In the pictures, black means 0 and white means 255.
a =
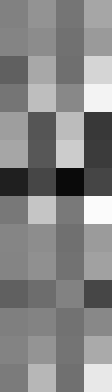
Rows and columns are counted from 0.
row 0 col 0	129
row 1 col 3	154
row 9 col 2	114
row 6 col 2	10
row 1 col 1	140
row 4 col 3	56
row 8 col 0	133
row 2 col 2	111
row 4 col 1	85
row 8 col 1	141
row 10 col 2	130
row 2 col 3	213
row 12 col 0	131
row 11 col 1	131
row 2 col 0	96

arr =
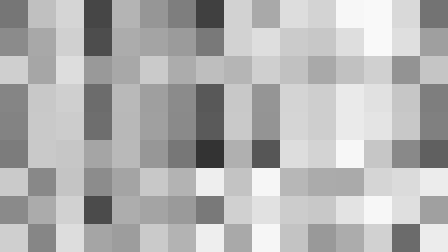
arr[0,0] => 118
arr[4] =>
[131, 201, 204, 110, 184, 160, 138, 90, 201, 148, 213, 206, 234, 228, 200, 128]
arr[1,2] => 208
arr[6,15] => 236
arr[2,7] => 190
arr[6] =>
[202, 136, 196, 140, 164, 200, 179, 238, 195, 246, 183, 171, 170, 213, 219, 236]
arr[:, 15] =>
[115, 159, 197, 126, 128, 96, 236, 160, 236]
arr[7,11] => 200
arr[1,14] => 223
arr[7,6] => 154
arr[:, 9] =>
[169, 222, 207, 149, 148, 86, 246, 225, 246]
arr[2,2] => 221
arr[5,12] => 247
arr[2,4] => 168
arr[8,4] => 157
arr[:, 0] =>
[118, 139, 207, 133, 131, 124, 202, 138, 207]
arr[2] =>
[207, 166, 221, 153, 168, 202, 172, 190, 181, 207, 193, 169, 193, 208, 147, 197]
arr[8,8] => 169
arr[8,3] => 165
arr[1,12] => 222
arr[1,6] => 155
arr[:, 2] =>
[213, 208, 221, 207, 204, 198, 196, 209, 221]
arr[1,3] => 77
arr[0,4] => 180
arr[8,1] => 134
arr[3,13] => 225
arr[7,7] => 121
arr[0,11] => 211
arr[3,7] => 88
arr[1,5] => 164

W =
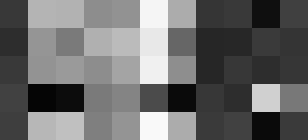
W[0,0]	56
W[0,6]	172
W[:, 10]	[64, 52, 54, 120, 58]
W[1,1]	149
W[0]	[56, 180, 178, 141, 146, 245, 172, 53, 57, 15, 64]
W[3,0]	65
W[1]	[45, 149, 122, 176, 187, 232, 102, 38, 39, 58, 52]
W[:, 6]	[172, 102, 142, 10, 172]
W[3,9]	208
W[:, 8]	[57, 39, 55, 45, 65]
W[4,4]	148
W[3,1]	5
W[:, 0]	[56, 45, 57, 65, 62]
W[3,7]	55
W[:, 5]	[245, 232, 240, 75, 249]
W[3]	[65, 5, 12, 122, 132, 75, 10, 55, 45, 208, 120]

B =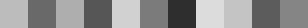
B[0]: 188
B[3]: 86
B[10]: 133
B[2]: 174

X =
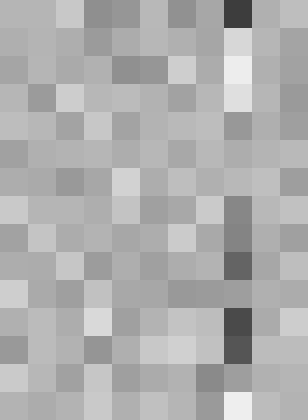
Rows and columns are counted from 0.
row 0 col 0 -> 181
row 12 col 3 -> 149
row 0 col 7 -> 167
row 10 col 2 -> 159
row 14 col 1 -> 172
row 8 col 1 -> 196
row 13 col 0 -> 202
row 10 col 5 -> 167
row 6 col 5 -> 173
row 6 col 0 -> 173
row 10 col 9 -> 176
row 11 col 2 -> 173
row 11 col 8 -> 74
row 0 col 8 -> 61
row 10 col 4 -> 168
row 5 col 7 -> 184
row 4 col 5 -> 179
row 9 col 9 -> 167
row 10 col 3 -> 193
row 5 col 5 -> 183
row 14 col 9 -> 188
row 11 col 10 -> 205
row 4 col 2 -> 163
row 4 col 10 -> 159
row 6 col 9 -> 191
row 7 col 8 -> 135
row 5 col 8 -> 173
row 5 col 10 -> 185
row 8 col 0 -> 162
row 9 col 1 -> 172
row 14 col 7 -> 154
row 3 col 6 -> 162
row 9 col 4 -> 174
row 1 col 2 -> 174
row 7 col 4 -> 195

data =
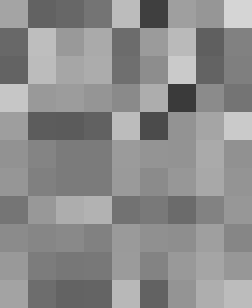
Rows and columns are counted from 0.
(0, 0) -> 164
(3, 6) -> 58
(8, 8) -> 134
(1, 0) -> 104
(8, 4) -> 154
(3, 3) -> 149
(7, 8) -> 151
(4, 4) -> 188
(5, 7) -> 170
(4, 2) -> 91
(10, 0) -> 163
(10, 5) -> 98
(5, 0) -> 146
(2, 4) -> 111
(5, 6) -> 147
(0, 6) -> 159
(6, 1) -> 128
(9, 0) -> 153
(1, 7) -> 95
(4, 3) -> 97
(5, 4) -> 155
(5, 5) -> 148
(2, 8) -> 127
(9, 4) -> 155
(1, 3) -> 170
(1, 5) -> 155
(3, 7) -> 139
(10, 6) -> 148

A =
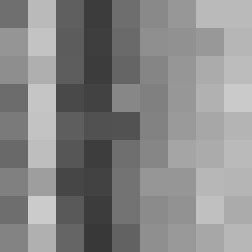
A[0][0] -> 111
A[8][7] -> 167
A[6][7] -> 183
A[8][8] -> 183
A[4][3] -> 81
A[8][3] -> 56
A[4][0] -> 122
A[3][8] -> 202
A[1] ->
[149, 195, 92, 62, 106, 143, 145, 152, 182]
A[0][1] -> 186
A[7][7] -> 192
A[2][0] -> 142
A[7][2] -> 89
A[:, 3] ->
[60, 62, 60, 66, 81, 61, 66, 60, 56]
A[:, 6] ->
[151, 145, 150, 151, 154, 165, 150, 146, 153]
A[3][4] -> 135
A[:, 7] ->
[186, 152, 171, 177, 167, 171, 183, 192, 167]
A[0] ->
[111, 186, 95, 60, 110, 137, 151, 186, 186]
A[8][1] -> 176
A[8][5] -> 143
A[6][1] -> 158

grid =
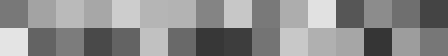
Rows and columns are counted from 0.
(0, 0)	120
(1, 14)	157
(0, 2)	186
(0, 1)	163
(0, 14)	111
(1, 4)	99
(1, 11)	176

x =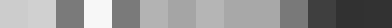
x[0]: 204
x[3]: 247
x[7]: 181
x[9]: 168
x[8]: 168

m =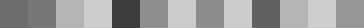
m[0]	109
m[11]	206
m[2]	180

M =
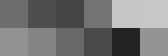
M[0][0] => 109
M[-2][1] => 78
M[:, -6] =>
[109, 146]
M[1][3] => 73
